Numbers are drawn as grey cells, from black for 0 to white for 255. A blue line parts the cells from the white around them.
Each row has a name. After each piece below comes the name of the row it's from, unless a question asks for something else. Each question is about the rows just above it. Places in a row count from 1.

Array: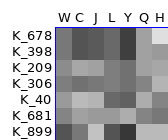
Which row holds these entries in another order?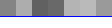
K_40
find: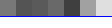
K_678
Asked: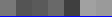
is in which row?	K_398

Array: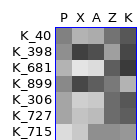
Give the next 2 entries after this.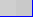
[108  87]
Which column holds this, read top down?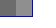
Z
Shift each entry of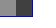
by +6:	[149  70]
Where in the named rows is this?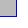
K_727, 3
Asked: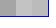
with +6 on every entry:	[171 201 193]

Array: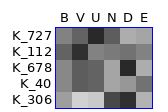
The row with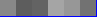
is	K_40
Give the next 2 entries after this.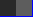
[173 165]
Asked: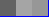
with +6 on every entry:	[105 171 157]
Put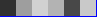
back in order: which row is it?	K_306
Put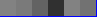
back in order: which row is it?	K_112
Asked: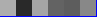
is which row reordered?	K_678

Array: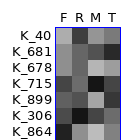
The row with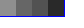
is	K_681
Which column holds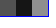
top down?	R
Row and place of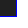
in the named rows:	K_864, 1
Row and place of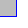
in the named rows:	K_864, 3
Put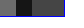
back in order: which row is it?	K_715
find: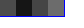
K_306

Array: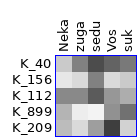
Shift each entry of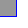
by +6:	[157]
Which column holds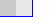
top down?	Neka
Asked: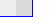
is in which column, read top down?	zuga
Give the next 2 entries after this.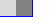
[218 202]
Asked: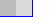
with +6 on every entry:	[194 224]
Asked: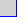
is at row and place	K_209, 5
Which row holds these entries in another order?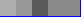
K_112

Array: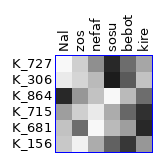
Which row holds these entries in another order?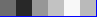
K_864
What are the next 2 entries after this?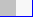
[186 109]
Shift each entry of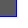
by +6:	[96]

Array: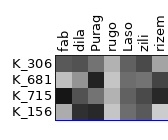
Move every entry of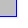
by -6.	[185]
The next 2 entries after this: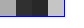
[109  89]
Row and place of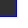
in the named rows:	K_156, 2
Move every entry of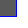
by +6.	[95]
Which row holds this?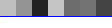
K_681
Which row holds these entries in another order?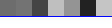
K_681

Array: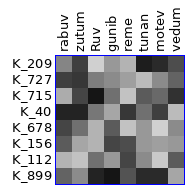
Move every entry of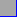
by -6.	[160]
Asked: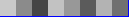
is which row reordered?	K_112
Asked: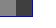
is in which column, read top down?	rabuv

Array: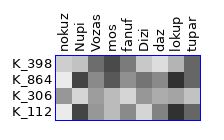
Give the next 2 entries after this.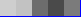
[200 221]
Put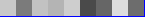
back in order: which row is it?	K_398
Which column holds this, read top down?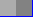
daz
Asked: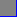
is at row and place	K_112, 7
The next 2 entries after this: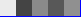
[116 138]
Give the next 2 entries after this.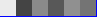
[138  49]
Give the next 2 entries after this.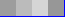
[172 164]

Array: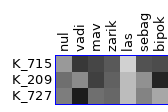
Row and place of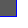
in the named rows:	K_715, 4
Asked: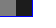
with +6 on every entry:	[131  34]

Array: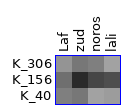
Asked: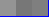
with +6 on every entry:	[154 125 133]
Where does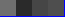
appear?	K_156
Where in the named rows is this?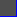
K_156, 4
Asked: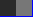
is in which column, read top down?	zud
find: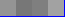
K_306
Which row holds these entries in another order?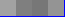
K_306
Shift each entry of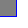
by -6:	[121]

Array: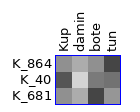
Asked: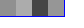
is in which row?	K_681
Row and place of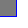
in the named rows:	K_40, 3
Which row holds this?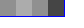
K_864
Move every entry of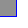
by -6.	[138]
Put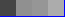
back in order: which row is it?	K_681
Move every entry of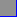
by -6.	[138]
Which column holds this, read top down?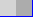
damin

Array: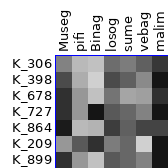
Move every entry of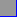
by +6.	[157]
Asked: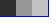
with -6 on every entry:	[ 42 145 187]
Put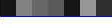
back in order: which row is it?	K_727
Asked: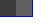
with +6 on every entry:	[ 67 102]
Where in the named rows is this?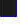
K_864, 1
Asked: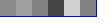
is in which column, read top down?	vebag

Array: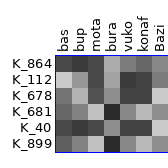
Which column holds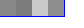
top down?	Bazi
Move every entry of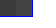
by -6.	[53 60]

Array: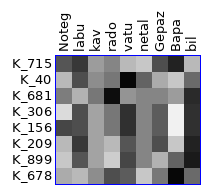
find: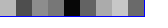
K_40
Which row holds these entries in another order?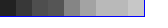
K_209
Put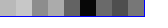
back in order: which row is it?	K_40

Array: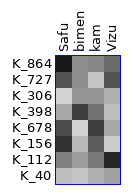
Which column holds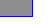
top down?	bimen
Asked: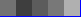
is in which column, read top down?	kam

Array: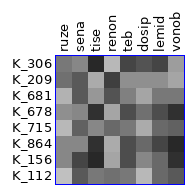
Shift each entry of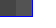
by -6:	[63 77]
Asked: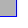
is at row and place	K_681, 1
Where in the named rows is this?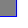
K_681, 5
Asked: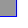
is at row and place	K_681, 3
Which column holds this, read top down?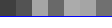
renon
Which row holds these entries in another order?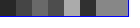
K_864
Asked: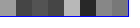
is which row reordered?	K_306

